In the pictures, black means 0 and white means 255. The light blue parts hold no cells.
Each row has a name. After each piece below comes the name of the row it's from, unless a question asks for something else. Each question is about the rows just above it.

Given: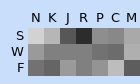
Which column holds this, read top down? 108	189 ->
C
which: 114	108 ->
W
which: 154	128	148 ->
F

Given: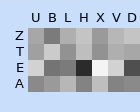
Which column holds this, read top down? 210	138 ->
U
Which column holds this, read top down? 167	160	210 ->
U
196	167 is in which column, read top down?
D
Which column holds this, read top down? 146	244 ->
X

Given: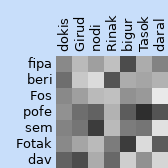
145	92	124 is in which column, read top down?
bigur
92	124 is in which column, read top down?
bigur
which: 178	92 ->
pofe
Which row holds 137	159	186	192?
Fos

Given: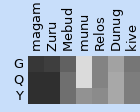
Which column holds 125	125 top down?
kive
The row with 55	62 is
G
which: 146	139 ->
Y
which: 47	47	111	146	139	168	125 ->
Y
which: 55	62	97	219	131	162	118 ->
G

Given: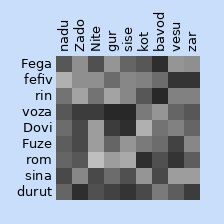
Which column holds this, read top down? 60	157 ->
Nite
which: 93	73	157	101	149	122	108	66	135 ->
Fuze
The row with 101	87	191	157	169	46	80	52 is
rom
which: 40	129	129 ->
rin

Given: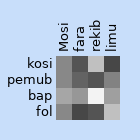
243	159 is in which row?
bap
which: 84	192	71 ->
kosi
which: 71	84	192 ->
fol
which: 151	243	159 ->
bap
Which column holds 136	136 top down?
Mosi
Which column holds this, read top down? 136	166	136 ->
Mosi
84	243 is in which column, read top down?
rekib

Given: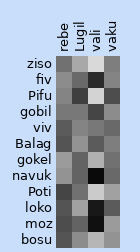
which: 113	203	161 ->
Poti
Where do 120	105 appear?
viv

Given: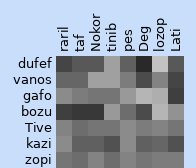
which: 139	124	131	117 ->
Tive
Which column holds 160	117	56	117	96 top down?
Nokor

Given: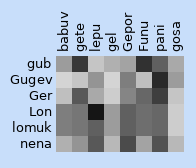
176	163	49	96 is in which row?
gub
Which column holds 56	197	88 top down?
gete
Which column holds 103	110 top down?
Funu

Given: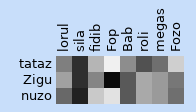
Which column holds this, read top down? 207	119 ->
Fozo
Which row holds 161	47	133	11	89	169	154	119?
Zigu
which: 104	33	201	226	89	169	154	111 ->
nuzo
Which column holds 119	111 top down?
Fozo

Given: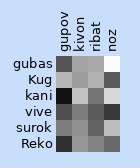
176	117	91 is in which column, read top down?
ribat
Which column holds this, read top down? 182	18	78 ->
gupov

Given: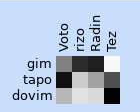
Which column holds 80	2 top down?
Tez
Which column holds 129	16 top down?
Voto

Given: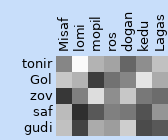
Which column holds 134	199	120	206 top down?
dogan
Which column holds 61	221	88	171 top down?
mopil

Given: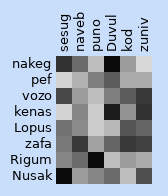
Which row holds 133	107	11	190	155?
Rigum
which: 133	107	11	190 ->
Rigum
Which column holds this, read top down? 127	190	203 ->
puno
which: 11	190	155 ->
Rigum
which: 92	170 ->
pef

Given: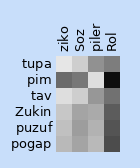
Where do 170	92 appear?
Zukin
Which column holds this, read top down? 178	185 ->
piler
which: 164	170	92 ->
Zukin
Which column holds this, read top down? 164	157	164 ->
Soz
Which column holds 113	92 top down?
Rol
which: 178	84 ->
puzuf

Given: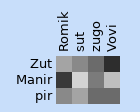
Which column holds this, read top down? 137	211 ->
sut
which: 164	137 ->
Zut
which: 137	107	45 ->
Zut
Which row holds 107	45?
Zut
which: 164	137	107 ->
Zut

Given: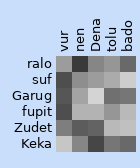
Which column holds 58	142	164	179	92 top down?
nen
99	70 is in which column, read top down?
Dena
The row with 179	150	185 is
fupit
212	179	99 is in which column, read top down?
Dena
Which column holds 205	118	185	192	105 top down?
bado
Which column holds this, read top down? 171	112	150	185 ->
tolu
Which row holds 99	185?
Zudet

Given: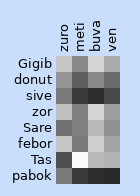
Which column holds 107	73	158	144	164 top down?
ven
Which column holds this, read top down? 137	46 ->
buva
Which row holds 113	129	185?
Sare
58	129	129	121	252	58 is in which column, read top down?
meti

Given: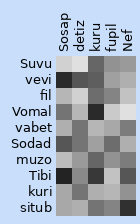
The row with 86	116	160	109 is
Sodad
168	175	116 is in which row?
situb
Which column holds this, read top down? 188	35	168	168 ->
Sosap
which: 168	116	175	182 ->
kuri
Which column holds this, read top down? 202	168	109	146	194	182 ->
fupil
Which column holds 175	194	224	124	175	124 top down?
Nef
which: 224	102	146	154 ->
Suvu

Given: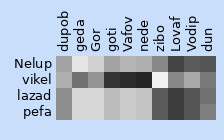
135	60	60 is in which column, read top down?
Lovaf
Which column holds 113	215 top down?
geda

